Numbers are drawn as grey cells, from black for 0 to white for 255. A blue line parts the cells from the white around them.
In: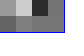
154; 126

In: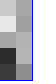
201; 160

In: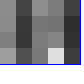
140; 56; 123; 223

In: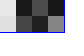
232; 70

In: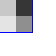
200; 143

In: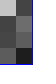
197; 109
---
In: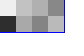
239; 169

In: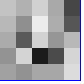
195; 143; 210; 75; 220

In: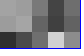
163; 165; 111

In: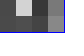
73; 78

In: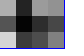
175; 4; 77

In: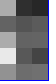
172; 84; 100

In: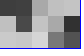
62; 73; 213

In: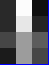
41; 231; 92

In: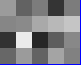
155; 138; 38; 164
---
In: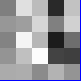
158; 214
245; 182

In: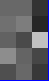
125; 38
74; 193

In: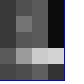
116; 90
86; 90

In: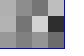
117; 210
128; 149

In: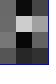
205; 161
7; 98

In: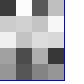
209; 196
195; 220

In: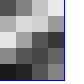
218; 208
161; 84
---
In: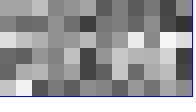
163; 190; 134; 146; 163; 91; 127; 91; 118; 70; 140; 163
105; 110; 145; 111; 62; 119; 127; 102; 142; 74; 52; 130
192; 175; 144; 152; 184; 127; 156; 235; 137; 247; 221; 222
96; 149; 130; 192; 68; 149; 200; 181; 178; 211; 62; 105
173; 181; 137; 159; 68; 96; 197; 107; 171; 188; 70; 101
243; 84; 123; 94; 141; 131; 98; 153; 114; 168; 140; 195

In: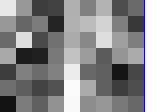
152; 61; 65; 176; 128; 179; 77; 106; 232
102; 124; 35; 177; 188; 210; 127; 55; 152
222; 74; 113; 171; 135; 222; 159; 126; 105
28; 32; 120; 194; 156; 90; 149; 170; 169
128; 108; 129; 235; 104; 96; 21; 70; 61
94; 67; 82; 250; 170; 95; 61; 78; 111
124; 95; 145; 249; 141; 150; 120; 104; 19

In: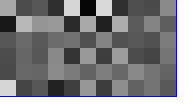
76; 87; 47; 214; 6; 217; 48; 79; 75; 138; 168
184; 149; 153; 42; 169; 32; 173; 91; 132; 94; 24
106; 89; 108; 114; 80; 132; 82; 88; 81; 124; 87
102; 87; 137; 52; 153; 61; 156; 75; 69; 117; 76
104; 102; 139; 123; 99; 126; 104; 137; 115; 100; 74
69; 87; 34; 63; 151; 60; 141; 98; 115; 89; 214

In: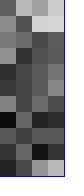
184; 162; 205; 94
80; 210; 213; 139
106; 73; 93; 121
50; 80; 90; 144
72; 91; 115; 47
69; 89; 134; 56
68; 107; 77; 130
103; 36; 46; 11
64; 88; 88; 87
102; 20; 53; 53
73; 149; 186; 36

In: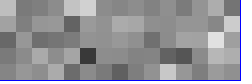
122; 127; 140; 195; 209; 140; 134; 141; 130; 143; 123; 148; 173; 116; 190
127; 150; 152; 99; 154; 146; 171; 167; 143; 141; 149; 149; 135; 204; 162
151; 111; 117; 124; 147; 145; 152; 144; 112; 140; 163; 162; 225; 159; 104
139; 170; 141; 165; 57; 141; 140; 131; 132; 98; 85; 139; 183; 174; 122
151; 142; 171; 108; 139; 122; 96; 126; 146; 200; 151; 126; 155; 144; 133

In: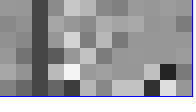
151; 69; 139; 199; 182; 136; 128; 154; 151; 157; 151; 152
144; 69; 165; 151; 139; 173; 164; 169; 149; 151; 124; 138
136; 69; 151; 212; 126; 185; 121; 151; 151; 151; 151; 145
114; 69; 91; 151; 194; 125; 151; 153; 151; 151; 156; 152
147; 69; 186; 244; 155; 159; 151; 151; 191; 37; 123; 168
104; 69; 102; 61; 182; 135; 194; 194; 50; 221; 151; 130
